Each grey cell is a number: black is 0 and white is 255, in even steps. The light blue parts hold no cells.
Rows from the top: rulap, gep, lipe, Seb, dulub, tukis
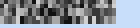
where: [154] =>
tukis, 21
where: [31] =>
lipe, 17

